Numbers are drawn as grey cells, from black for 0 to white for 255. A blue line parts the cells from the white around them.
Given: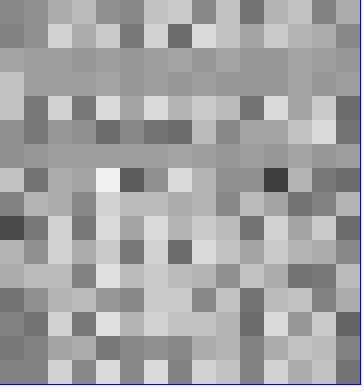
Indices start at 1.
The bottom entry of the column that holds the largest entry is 218
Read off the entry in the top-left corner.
136
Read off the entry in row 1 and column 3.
172
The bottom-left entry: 129
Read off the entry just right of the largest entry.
93
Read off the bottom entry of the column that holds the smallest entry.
210
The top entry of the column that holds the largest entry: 143
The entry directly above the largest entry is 157
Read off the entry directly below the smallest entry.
164
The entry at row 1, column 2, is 143
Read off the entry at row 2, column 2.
143
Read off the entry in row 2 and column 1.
129
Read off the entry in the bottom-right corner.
115
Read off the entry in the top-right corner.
172
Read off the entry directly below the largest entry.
210
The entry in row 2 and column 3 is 210
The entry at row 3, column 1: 164

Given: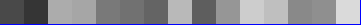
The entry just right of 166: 121
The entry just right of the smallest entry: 172

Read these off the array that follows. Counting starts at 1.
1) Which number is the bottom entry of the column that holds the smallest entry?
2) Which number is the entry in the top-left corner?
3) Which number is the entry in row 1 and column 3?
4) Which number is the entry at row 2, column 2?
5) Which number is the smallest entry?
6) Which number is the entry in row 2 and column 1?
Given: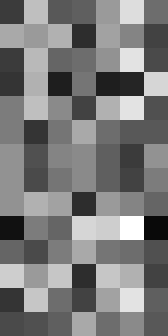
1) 88
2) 59
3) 88
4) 154
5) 9
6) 169

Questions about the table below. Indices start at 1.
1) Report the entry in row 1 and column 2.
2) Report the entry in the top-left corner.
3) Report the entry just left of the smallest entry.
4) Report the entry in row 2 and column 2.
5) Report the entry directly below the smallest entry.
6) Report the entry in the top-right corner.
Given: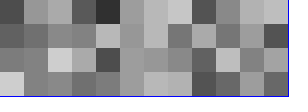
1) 151
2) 77
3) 89
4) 112
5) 184
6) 190

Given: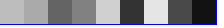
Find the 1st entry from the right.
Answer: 18
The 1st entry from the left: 189
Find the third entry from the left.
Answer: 100

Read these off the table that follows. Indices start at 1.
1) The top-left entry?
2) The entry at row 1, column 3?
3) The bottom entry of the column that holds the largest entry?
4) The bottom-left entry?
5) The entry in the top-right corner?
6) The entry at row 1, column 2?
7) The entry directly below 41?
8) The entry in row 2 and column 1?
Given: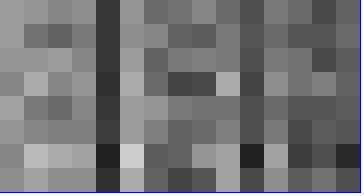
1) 155
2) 134
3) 171
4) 142
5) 98
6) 149
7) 79
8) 155

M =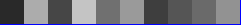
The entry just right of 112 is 154
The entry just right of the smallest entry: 172
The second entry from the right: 106
